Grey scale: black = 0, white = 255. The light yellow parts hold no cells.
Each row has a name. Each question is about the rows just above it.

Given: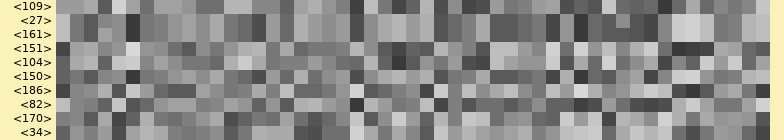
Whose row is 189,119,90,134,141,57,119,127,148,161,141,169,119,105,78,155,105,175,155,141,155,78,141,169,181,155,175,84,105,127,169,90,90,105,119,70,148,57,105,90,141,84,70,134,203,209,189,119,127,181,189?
<27>
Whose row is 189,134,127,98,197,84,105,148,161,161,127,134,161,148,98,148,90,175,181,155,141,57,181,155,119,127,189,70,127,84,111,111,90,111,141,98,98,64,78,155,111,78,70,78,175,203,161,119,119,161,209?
<82>
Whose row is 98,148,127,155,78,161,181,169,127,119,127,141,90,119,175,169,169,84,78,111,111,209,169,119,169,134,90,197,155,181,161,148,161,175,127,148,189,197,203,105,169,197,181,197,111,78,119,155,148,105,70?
<34>
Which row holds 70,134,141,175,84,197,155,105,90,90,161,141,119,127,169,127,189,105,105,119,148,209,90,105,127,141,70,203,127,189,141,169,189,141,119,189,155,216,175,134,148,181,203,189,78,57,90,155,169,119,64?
<186>

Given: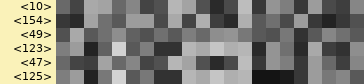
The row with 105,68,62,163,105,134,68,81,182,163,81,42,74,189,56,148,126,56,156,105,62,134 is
<47>
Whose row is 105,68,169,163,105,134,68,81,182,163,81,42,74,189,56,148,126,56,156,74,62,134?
<10>

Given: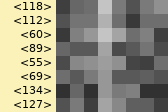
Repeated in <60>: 128
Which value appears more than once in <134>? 49
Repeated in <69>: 89
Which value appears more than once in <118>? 122
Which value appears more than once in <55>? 144
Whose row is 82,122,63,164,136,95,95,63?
<127>
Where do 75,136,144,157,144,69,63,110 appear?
<55>

